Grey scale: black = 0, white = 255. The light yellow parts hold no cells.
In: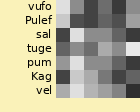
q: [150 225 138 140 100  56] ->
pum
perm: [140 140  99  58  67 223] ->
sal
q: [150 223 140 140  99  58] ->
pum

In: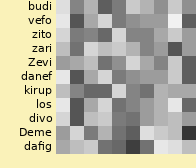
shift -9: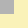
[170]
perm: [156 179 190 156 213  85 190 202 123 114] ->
divo
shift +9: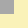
[177]
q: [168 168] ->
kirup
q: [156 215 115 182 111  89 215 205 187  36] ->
Deme
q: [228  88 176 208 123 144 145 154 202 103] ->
danef
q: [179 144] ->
budi

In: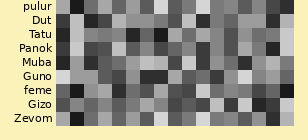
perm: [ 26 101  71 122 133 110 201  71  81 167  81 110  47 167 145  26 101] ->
feme
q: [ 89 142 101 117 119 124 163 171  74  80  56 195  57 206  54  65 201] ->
Gizo
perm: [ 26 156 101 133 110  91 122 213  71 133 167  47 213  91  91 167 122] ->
pulur
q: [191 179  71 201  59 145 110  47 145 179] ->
Muba
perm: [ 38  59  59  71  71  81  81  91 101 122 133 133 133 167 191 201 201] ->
Panok

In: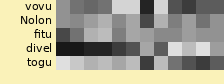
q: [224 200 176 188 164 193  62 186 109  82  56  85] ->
togu
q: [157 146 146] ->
fitu
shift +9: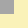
[175]
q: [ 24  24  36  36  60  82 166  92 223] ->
divel
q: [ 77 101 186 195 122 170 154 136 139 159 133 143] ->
fitu
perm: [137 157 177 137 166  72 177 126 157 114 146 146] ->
Nolon

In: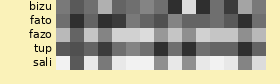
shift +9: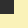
[56]
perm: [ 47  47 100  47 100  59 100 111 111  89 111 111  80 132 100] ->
tup
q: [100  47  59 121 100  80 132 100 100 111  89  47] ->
fato
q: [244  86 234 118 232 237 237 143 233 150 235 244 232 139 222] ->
sali

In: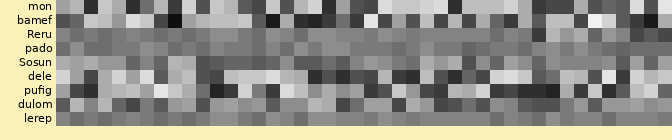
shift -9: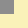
[132]
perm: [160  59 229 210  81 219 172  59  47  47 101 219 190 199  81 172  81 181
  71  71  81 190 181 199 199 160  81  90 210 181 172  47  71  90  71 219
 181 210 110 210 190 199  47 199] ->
mon
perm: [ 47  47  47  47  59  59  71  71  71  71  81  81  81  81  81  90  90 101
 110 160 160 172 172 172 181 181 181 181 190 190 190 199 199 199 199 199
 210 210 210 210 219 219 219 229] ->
mon

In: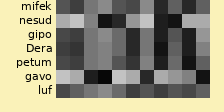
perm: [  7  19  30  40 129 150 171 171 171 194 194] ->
gavo
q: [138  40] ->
mifek

